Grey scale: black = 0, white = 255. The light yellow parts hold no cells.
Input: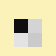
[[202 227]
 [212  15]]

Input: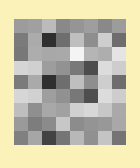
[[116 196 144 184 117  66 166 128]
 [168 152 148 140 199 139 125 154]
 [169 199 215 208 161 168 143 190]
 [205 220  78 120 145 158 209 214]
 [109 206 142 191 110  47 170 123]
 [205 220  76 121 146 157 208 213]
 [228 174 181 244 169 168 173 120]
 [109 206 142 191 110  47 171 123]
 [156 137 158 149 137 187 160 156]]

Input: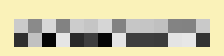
[[ 51 231 228  60  62  62 228   6  62  41 229   4 193  47]
 [201 130 131 192 197 198 130 214 197 204 130 215 138 203]]

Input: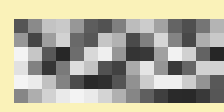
[[ 86  57  41  42  63  95 134 176 212 234 243 234 210 174 134]
 [ 88 147 205 239 239 204 145  84  47  42  75 131 193 235 244]
 [210 210 102  57 149 229 170  65  82 195 222 122  53 129 225]
 [ 38  99 209 242 160  56  52 150 239 216 109  39  88 198 244]
 [201 174  72 132 214 128  74 178 197  87 105 210 158  69 151]
 [180 117  79 100 162 204 188 127  82  93 151 201 195 138  85]]

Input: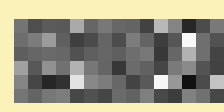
[[ 71 113 129  61  73 127  98 107  70  81  71 125 119 100 117]
 [195  75  17 151 247  89  67 103 124 136 227  49  38  69 132]
 [ 66  83 138 122  69  97 107  55 101 119 178 113 145  88 160]
 [ 68 111 178 102  56 120 110  95 102  95  81 103 106 102  94]
 [ 82 111 248  86  62 100 124  77 101  75  63  95 155 124 110]
 [121  76  39 132 184  66 100 103 120 102 170  89  91  78 116]]

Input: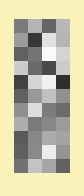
[[ 97 165 195 114]
 [148 236 137  95]
 [164 171 135  90]
 [155 135 122 173]
 [107 124 221 143]
 [144 193 153  96]
 [ 46 241 212  65]
 [203  74 105 203]
 [212 250 116  97]
 [181 225  56 156]
 [183 101 180 123]]

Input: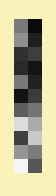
[[ 86 246]
 [124 149]
 [201  63]
 [170 220]
 [116  93]
 [ 60  19]
 [ 34 121]
 [ 20  42]
 [ 62  49]
 [ 32 142]
 [ 10 121]]
